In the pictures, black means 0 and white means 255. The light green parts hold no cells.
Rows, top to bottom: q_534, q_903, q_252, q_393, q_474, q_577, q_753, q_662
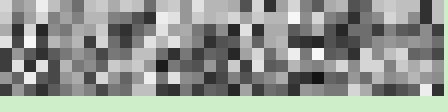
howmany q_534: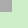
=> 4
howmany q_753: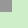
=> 7
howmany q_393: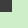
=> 4
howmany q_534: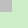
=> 8
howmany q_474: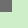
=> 4

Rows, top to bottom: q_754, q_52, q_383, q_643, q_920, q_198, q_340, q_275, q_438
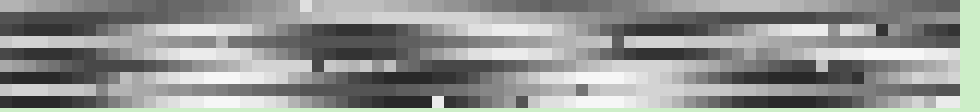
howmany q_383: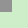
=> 3
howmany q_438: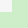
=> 7
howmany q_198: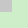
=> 6
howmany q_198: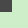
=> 15
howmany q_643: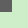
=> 7
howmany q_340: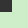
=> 9

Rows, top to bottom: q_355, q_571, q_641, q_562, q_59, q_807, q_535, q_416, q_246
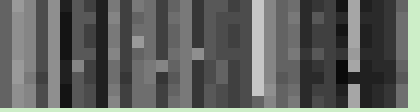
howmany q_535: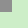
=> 1
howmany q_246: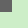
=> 3
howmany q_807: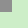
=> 1
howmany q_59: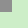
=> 3

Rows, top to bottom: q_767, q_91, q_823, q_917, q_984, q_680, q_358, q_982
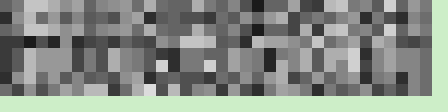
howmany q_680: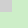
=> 3
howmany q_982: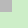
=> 3

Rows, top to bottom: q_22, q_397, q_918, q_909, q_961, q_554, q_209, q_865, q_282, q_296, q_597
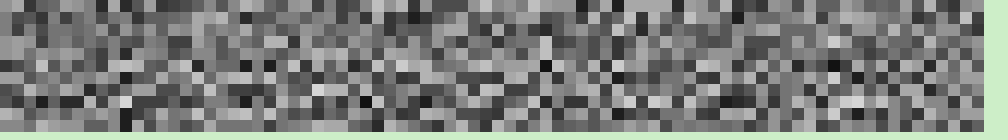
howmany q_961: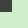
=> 4
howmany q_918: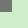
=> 9
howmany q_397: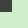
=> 5
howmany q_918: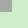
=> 6
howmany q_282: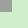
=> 3
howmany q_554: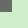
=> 10
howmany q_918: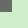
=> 12

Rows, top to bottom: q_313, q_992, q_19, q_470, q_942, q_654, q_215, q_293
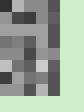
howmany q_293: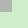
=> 1
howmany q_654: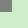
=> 0
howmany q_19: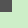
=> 1
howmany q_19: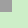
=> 4
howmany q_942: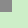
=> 3
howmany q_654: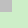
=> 1

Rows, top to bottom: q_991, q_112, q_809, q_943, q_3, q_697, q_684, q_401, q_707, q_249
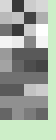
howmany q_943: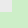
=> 1
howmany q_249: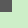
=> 0
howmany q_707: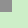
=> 4
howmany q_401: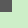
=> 2
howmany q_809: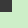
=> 1
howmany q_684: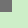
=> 4

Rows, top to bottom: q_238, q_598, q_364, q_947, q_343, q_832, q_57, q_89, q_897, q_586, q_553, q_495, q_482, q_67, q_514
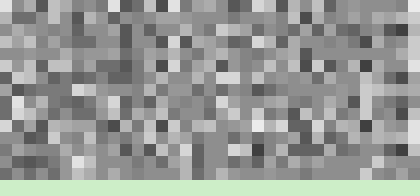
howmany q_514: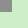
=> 17
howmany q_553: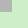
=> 6
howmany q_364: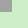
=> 4
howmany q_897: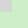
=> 2
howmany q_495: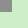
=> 9
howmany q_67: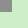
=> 14

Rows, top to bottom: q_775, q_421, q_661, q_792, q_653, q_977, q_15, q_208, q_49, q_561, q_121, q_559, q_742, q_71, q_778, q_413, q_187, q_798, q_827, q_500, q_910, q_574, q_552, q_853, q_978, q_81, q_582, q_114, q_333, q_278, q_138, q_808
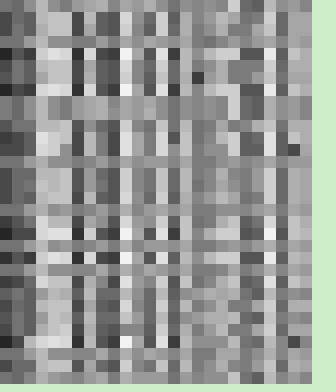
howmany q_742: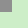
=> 4
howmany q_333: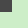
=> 2
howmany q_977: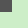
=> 1
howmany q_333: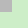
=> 5

